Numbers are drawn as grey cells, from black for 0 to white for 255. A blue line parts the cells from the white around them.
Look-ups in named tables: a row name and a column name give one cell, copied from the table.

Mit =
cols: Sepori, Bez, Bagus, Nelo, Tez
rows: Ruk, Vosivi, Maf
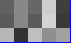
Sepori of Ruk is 97
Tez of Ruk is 62
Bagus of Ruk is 103
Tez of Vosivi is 57
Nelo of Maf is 143
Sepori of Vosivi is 90
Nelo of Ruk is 206
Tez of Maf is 160
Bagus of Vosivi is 91
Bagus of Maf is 191
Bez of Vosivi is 136
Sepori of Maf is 182
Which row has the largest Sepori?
Maf

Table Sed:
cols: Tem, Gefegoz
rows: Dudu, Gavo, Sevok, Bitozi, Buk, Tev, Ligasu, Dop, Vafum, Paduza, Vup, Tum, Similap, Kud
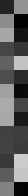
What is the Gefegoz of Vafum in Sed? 26
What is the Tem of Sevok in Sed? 167
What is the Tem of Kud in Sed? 130
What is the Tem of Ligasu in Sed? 160
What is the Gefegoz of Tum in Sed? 204
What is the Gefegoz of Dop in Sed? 70
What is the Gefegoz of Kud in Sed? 4
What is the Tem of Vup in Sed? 67
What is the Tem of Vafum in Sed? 169
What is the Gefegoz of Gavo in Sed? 2
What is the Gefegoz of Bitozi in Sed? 53
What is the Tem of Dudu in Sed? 35
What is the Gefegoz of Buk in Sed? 194
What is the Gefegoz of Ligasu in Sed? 10
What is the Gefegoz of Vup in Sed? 60
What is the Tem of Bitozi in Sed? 70
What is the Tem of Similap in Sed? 93
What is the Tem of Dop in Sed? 170
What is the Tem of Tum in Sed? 57

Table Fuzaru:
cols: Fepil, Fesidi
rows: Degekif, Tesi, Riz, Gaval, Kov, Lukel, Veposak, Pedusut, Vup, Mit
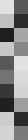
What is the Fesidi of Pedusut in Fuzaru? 158
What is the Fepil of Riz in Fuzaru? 31
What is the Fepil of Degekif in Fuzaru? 225
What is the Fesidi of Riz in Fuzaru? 167
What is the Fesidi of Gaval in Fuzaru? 136
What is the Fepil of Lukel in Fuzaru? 115
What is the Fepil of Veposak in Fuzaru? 55
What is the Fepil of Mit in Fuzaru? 212
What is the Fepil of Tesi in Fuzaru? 191
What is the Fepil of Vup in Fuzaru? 205
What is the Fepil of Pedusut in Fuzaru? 32
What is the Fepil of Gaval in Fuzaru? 199
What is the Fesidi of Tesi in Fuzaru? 44
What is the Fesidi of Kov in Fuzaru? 226

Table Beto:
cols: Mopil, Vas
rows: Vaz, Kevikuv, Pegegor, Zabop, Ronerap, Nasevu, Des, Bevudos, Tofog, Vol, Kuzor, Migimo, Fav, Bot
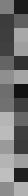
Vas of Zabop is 159
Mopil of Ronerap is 100
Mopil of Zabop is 64
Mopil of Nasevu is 143
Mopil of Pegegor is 62
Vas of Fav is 31
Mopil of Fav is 191
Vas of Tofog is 102
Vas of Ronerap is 48
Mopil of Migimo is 180
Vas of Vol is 62
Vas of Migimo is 159
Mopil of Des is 110
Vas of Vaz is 27
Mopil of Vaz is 127
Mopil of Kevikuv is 60

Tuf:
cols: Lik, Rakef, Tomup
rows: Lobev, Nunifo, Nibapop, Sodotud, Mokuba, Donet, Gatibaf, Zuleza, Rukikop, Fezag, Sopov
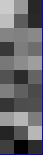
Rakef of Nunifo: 92
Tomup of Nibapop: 137
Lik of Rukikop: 158
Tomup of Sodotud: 110
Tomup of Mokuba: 158
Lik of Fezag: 36
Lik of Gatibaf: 127
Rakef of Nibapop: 129
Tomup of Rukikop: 125
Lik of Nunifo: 190
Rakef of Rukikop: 182
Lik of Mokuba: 120
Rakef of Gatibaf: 96
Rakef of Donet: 43
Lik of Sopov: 63
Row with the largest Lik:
Lobev

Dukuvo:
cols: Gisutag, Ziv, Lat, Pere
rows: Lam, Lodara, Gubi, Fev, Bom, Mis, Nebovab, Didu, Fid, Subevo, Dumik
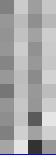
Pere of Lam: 198
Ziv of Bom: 196
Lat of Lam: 158
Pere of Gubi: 205
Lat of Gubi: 162
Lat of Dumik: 50
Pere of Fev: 202
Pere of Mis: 210
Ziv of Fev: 204
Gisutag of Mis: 152
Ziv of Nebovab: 191
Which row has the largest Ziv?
Dumik

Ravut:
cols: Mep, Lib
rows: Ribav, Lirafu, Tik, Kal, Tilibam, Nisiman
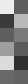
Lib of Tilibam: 48
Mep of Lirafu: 58
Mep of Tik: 94
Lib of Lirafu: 185
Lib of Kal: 92
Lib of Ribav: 95
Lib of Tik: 121
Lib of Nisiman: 99
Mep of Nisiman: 105
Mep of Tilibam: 220
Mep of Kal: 158
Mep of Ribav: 237

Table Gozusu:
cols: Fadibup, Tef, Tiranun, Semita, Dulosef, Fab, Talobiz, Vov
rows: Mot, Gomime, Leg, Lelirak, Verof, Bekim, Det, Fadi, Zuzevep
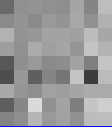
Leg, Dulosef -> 163
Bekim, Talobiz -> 61
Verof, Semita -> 138
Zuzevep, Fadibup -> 132
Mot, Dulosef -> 142
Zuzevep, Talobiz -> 188
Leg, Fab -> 160
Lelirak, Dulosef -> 165

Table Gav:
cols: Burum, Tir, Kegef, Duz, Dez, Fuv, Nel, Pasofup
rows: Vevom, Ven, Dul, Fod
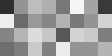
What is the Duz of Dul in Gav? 198
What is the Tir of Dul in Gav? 181
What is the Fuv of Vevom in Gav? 245
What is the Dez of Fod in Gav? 236
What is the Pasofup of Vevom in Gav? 57
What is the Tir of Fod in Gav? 125
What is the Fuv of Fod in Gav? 148
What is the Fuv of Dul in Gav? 211
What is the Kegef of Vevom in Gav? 189
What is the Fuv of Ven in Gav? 120
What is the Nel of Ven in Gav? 148
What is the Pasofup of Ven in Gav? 211
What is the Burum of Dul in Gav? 132
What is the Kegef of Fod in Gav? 202
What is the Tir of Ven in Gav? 106
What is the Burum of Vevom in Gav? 47

